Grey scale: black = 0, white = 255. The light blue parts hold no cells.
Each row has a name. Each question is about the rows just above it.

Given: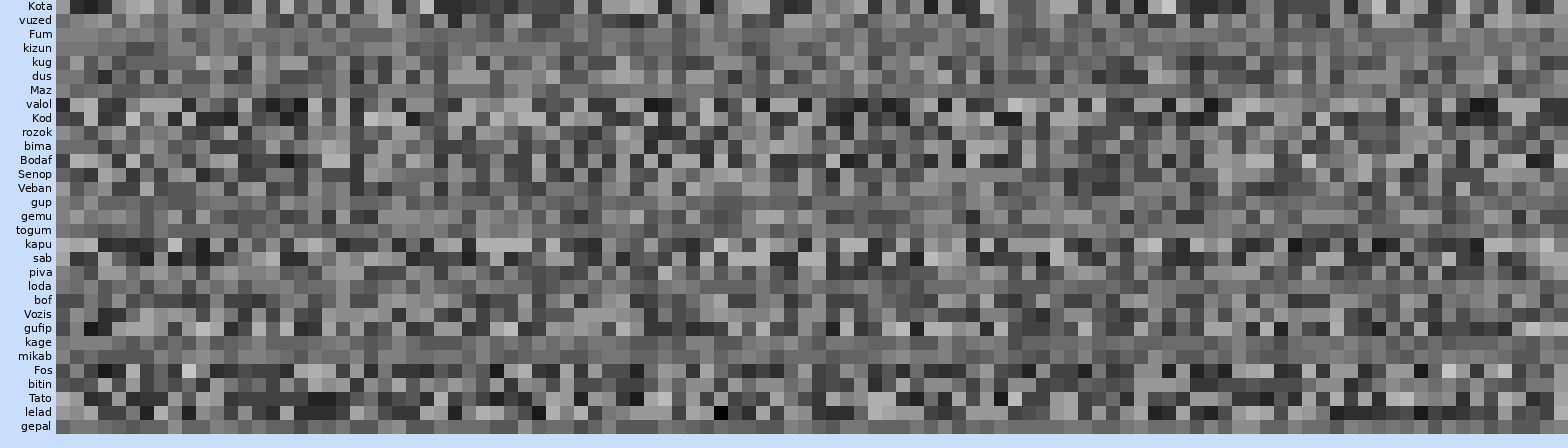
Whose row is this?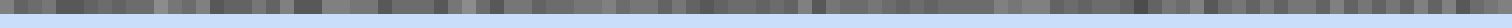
Maz
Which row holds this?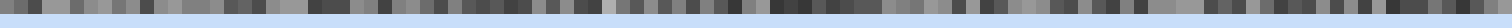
piva
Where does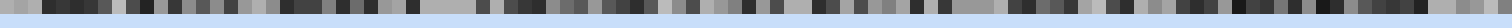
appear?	kapu
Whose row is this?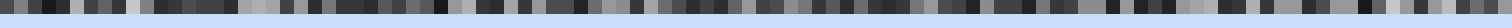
Fos

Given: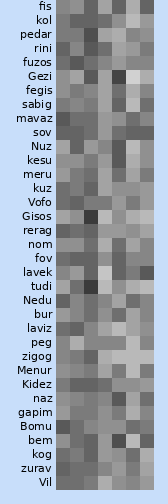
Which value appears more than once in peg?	[134]
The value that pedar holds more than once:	[123]
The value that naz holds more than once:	[134]
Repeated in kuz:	[144]

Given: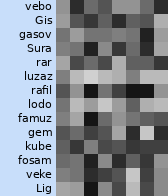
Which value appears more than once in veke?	[64]
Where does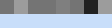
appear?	gasov
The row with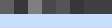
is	kube
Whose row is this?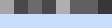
rar
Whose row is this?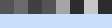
gem

